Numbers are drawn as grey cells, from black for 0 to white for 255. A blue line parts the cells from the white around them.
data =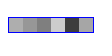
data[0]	174
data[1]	151

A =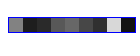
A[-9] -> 130
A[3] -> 88
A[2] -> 42

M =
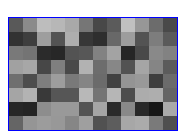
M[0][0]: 89
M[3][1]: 167
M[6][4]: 153
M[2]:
[121, 116, 43, 39, 83, 87, 130, 163, 38, 73, 137, 130]
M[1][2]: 158
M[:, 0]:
[89, 50, 121, 161, 111, 165, 39, 101]
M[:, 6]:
[72, 46, 130, 109, 107, 116, 165, 81]
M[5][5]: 184
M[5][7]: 182
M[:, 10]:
[108, 125, 137, 133, 62, 174, 23, 122]
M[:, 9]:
[151, 83, 73, 165, 153, 172, 41, 171]
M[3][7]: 135
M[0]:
[89, 139, 189, 183, 169, 118, 72, 91, 192, 151, 108, 73]
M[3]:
[161, 167, 71, 127, 73, 178, 109, 135, 82, 165, 133, 91]
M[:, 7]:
[91, 104, 163, 135, 65, 182, 42, 93]
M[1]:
[50, 62, 158, 83, 174, 55, 46, 104, 157, 83, 125, 90]
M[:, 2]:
[189, 158, 43, 71, 126, 57, 141, 156]
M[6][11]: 170

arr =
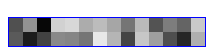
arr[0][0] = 80
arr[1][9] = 199
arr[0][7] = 166
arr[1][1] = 28
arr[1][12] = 38
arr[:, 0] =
[80, 90]
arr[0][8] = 117
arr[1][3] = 137
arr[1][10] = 159
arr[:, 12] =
[100, 38]

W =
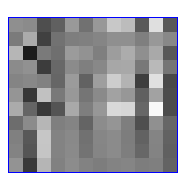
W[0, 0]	143
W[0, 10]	223
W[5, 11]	76
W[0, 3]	96
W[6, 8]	214
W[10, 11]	99
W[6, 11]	76
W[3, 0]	139
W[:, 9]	[89, 127, 143, 120, 62, 96, 103, 79, 98, 103, 125]
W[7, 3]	127
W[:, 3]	[96, 114, 111, 104, 102, 121, 84, 127, 131, 131, 129]
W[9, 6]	133
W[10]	[147, 57, 181, 129, 140, 130, 125, 131, 133, 125, 127, 99]
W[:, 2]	[78, 64, 122, 60, 129, 193, 56, 182, 198, 197, 181]
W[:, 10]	[223, 152, 169, 185, 224, 162, 249, 144, 132, 131, 127]
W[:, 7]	[200, 143, 157, 167, 205, 162, 217, 149, 139, 139, 131]
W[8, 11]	98
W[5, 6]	138
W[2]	[182, 28, 122, 111, 155, 146, 127, 157, 172, 143, 169, 88]
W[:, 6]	[152, 133, 127, 136, 158, 138, 151, 140, 134, 133, 125]
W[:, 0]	[143, 123, 182, 139, 132, 149, 171, 109, 128, 131, 147]
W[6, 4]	169
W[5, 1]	55
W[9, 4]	138
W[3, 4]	139
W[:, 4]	[153, 126, 155, 139, 155, 152, 169, 132, 137, 138, 140]

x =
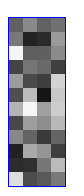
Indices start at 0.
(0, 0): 96
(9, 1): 169
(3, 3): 63
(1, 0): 120
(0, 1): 137
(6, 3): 205
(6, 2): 159
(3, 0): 68
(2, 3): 138
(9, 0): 33
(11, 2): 89
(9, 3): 63
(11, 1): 76
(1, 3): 154

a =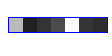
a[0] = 186
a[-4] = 75
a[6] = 46

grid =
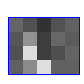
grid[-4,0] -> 101
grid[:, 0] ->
[101, 86, 80, 95]
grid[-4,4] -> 97
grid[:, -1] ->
[97, 92, 99, 96]

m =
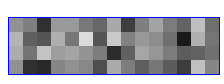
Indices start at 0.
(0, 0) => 145
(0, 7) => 169
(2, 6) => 124
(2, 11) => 124
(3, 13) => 192
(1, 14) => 117
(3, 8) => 125
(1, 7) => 201
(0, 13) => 191
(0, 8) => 62
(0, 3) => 154
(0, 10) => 163
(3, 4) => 144
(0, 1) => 127
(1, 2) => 85
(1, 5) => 219
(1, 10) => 141
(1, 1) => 95
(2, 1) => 116

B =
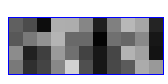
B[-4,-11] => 96
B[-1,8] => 91
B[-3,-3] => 102
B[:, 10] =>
[36, 23, 19, 153]
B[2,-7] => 112
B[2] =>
[140, 33, 63, 154, 112, 66, 23, 70, 179, 161, 19]
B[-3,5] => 105
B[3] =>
[121, 47, 68, 136, 210, 79, 23, 72, 91, 171, 153]
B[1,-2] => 137
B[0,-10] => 76
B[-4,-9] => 13
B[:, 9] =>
[166, 137, 161, 171]
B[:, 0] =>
[96, 88, 140, 121]

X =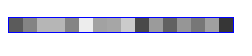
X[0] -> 91
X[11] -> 97
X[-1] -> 54
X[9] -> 73
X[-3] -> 119
